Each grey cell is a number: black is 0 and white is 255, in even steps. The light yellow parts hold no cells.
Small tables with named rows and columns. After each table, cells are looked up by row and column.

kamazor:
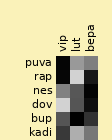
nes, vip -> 129
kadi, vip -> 57
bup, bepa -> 50
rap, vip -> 6
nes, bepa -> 4
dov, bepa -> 15
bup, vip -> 85
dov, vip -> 210
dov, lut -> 85
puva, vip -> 5
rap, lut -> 210
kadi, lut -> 174
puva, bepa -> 127
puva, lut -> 153
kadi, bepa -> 119
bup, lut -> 1
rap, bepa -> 24
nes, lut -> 87

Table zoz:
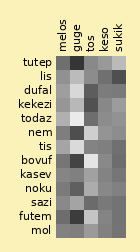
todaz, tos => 110
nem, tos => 206
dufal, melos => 158
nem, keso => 148
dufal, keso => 124
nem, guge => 78
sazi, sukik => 115
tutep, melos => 111
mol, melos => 130
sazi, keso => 121
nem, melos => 126

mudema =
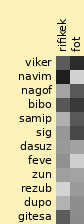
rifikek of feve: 145
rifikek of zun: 159
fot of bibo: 56
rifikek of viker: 91
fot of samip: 88
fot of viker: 43
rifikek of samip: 176
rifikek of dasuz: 153

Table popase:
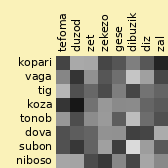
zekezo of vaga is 86
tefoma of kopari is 68
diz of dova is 69
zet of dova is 100
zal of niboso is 137
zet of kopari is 167
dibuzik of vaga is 197
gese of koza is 138
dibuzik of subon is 218
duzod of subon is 55
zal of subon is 89
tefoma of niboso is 166
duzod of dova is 93
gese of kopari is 85
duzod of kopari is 169
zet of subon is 99
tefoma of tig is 182
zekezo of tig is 75
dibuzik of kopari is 127
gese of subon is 62

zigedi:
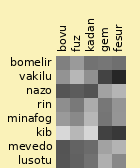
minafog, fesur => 149
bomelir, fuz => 154
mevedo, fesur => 179
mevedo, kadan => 107
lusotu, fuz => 97
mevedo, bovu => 84
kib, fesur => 56
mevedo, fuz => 99
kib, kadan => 214
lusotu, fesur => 136
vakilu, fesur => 38
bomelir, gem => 118
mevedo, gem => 162
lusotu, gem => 175
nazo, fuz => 92
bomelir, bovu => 128
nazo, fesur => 181

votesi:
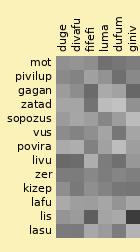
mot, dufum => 118
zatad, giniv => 145
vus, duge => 140
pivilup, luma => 147
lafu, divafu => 158
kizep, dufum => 119
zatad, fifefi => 115
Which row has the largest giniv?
sopozus

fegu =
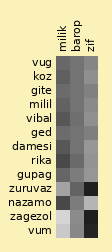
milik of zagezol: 213
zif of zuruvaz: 31
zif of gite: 129
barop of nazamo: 124
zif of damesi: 151
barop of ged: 115
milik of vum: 201
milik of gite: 107
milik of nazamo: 72
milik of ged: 108
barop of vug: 115
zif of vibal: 144
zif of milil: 138
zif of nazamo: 181
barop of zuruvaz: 99
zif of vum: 36
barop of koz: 115

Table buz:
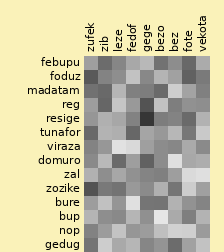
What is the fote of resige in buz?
106
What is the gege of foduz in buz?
136
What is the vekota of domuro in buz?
173
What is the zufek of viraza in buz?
131
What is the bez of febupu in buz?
141
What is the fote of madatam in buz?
163
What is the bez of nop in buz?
209
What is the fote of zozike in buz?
205
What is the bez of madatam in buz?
206
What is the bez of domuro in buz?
223
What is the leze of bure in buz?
149
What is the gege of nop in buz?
156
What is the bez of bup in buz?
170
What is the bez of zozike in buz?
117
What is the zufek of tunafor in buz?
105
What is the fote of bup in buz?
127
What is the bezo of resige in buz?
125
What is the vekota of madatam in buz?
128

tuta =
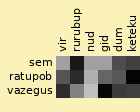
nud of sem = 161
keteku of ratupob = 4
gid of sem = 160
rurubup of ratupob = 43
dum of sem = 77
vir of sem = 161
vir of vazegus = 44
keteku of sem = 64
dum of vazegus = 59
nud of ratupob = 175
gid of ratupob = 101
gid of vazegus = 7

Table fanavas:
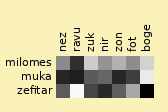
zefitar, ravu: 248
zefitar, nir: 41
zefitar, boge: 2
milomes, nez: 138
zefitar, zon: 95
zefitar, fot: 168
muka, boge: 234
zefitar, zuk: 70
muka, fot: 62
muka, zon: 38
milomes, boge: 210
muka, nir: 101
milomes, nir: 148
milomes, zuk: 204
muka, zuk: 91
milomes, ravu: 47
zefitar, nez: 92
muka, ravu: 30

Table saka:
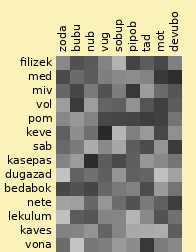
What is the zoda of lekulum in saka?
192
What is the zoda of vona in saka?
107
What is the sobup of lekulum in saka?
134
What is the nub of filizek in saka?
89
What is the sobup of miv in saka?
125
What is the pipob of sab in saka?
93

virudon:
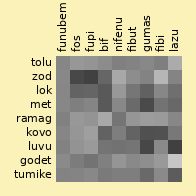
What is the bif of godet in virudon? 128
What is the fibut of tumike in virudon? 126
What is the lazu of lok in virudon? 111
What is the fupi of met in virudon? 133
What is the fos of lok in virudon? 99
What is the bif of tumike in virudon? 122

